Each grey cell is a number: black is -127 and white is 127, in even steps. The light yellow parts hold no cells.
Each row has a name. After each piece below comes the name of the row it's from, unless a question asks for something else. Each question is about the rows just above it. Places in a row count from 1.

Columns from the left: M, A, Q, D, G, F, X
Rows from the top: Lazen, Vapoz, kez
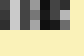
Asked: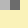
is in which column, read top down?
X
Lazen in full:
[ -59   74  -59   25 -112  -59  -80]
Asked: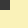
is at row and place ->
Vapoz, 1
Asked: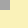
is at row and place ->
kez, 4
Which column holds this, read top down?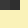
M

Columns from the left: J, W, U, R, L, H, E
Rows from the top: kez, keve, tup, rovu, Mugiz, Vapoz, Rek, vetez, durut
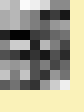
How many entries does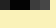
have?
5
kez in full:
[ 76  55 122 110  87  10  10]
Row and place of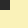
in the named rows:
Vapoz, 7
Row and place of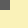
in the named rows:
durut, 1

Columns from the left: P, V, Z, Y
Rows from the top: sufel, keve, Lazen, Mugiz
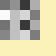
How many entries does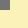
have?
1
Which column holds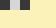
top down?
Z
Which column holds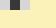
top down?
Z
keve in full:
[122  64  86  -3]

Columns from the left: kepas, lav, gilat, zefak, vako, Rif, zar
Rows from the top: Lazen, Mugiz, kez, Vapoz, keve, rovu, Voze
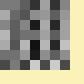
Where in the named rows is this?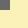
Mugiz, 2
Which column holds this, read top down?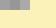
vako
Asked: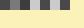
Voze

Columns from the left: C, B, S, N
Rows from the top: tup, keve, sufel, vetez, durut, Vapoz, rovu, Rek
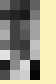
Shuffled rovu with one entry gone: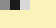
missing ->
[-111]
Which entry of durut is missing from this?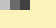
[-71]
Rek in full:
[ -53   66   78 -122]
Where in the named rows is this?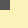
vetez, 3
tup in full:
[ -8 -62 -82 -31]
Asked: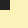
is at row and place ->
keve, 2

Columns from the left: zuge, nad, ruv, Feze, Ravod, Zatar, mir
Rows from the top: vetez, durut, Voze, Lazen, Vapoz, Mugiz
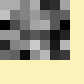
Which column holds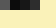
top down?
Zatar
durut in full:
[ 65  -9   3  25  -9 -40 -30]
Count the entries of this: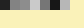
7
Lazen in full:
[  25   25  -60  -40  -60 -115  -93]
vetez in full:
[ 44  44   3  44 -93 -82  35]

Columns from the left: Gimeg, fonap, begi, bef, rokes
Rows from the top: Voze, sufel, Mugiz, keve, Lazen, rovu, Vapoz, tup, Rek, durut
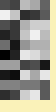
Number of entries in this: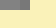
3
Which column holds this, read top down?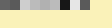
rokes
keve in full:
[-93 -71  69 112  59]
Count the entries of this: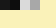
4
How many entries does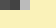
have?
3

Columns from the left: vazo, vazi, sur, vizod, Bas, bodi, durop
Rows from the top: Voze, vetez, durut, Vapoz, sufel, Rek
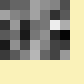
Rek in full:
[-69 -38   4  54 -26 -60  25]
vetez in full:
[ 34   4  -8  34  -8 -79 -38]

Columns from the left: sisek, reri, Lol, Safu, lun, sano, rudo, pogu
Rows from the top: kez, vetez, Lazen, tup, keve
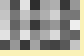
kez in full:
[ 59 -51  98 -82  35  47 -72  23]
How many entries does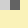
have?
2

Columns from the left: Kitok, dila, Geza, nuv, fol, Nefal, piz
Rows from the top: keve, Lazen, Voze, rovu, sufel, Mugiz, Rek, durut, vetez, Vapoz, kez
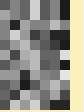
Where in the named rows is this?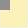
vetez, 5
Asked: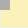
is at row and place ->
Mugiz, 3
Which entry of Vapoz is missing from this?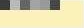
[-15]
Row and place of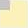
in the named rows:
kez, 2
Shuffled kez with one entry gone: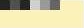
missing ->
[69]

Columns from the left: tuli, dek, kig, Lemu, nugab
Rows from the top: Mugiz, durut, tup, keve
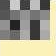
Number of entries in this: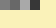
4
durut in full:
[-41 -11  18 -11   9]
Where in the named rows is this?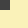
Mugiz, 3
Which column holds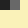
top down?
dek
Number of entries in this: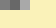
3
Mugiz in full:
[-50  75 -62  63 -72]
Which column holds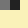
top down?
dek

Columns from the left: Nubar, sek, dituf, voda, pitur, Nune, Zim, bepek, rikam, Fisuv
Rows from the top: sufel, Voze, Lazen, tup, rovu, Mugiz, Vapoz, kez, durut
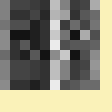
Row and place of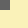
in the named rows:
rovu, 10
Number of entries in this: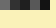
5
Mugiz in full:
[ -20  -77  -96  -39 -108   11   72 -108  -48   11]
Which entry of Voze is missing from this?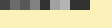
[-87]

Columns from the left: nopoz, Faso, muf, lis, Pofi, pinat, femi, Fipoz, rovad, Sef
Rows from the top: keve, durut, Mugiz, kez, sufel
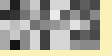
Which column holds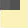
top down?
rovad
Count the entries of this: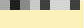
8
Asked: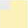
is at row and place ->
durut, 6
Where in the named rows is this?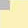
Mugiz, 2
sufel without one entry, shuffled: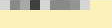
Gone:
[-108]

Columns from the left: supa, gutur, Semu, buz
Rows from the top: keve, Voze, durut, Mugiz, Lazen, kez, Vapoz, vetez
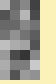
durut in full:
[-23 -23   7 -12]
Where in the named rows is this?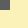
Mugiz, 4
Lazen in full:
[ 63  44  35 -44]
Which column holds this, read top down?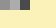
gutur

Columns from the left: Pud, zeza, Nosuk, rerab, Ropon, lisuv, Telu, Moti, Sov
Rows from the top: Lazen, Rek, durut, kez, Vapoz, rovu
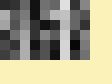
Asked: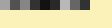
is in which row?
durut
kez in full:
[-86 -14  35 -77   6 -36  76 -77   6]
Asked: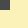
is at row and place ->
Vapoz, 1
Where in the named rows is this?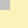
Rek, 7
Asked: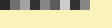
kez
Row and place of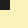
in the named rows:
Vapoz, 6
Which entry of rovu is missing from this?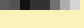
[-65]

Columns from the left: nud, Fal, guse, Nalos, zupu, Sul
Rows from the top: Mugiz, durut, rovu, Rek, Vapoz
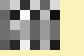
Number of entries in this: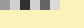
6
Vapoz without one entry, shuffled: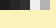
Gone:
[-38]
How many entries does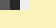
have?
3
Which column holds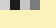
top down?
Fal
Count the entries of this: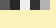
5
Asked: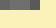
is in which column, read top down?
nud

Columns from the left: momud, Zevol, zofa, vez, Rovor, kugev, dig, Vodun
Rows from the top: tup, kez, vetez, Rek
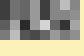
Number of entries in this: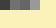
4
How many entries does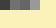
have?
4

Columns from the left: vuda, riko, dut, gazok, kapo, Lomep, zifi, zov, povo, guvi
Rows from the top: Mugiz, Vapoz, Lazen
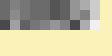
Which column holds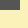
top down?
Lomep
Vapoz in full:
[-20  11  -9 -20 -20 -42 -30  21   1  76]
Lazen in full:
[-54  32 -30  -9   1  21   1 -54  44 112]
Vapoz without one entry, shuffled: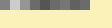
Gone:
[11]

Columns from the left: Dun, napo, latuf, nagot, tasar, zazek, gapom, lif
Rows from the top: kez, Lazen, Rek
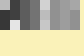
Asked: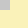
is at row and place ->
Rek, 5
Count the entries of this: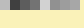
8
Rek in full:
[-72 101 -34 -12  71  17  29  17]

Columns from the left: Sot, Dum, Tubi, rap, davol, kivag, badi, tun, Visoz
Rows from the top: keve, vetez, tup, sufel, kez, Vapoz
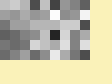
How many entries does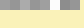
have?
8
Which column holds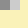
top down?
badi
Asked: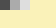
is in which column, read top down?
Visoz

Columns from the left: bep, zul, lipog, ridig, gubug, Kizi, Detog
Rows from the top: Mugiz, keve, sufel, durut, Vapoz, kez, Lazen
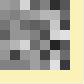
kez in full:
[ 21 -62  21  31 -62  53 -19]
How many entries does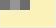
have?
3
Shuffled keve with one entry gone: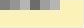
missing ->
[11]
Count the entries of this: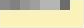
7
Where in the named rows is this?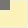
sufel, 1
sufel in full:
[-10  21 -19 -31 -19  72 -62]
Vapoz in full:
[ 31  53  84 -19  21 -92 -41]

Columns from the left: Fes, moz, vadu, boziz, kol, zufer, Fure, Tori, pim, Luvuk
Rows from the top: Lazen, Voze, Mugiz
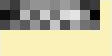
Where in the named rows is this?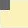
Mugiz, 10
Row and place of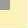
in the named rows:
Lazen, 7

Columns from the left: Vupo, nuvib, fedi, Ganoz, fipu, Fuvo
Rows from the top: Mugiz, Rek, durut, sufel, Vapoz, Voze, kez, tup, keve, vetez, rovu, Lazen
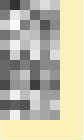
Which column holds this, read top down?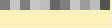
fedi
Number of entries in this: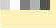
5
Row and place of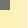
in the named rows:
sufel, 1

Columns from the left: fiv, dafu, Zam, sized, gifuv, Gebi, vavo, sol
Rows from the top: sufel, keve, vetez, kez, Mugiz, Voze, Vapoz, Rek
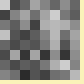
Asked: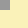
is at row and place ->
Mugiz, 8
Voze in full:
[-53  36 -74  36 -74  13 -74  13]

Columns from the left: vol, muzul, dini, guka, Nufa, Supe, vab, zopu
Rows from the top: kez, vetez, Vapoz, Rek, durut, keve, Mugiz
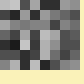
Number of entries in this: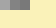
3
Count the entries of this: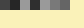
7
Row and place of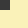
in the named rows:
durut, 4
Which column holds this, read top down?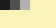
muzul
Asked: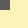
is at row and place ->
Rek, 8
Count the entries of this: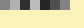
7

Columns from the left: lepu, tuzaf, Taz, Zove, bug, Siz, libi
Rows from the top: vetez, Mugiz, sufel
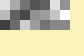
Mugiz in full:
[ 59 -31 -55  18  29  68 127]
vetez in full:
[ 96  41 -12 -43 -31  96  18]
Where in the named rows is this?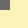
sufel, 2

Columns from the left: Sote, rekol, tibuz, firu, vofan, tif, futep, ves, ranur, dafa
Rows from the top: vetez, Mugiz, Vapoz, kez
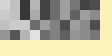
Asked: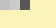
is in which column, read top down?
rekol
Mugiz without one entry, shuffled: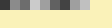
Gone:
[42]
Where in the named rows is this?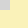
vetez, 1
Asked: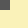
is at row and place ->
kez, 2
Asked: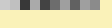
Mugiz

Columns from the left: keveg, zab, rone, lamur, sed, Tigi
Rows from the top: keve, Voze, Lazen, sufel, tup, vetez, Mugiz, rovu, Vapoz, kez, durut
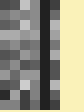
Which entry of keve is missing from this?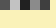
[-53]
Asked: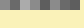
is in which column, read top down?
zab
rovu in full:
[ 23 -21  23  23 -94 -44]
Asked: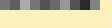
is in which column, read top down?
keveg
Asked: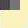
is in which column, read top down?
keveg
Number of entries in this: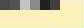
6
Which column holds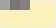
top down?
lamur

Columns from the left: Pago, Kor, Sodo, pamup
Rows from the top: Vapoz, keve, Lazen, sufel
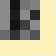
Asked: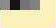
Vapoz
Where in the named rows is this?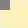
Vapoz, 4
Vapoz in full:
[  11 -108  -11    1]
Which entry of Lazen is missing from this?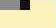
[-66]

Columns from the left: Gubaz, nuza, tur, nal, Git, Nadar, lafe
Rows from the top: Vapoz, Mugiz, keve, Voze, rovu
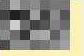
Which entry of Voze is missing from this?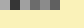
[20]
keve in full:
[ -8  76 -19 -61 -41   1 -19]
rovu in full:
[-51  11  11 -19  -8  11  32]
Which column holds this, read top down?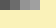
lafe
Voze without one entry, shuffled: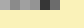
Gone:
[-31]
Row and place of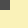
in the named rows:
rovu, 1

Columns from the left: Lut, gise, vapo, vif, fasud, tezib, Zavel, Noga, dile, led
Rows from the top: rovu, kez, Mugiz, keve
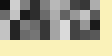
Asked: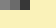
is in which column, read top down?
fasud
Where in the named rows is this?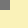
keve, 4
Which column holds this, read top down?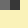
fasud
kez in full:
[ -20   67 -101  -82  -20   45  -29   24   67  -39]

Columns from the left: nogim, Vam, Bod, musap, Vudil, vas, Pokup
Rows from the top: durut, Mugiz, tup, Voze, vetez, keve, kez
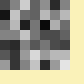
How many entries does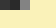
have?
3
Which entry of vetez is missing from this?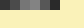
[-62]
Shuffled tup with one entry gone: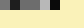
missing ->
[46]
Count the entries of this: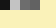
4
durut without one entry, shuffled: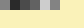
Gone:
[15]
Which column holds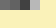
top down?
Pokup

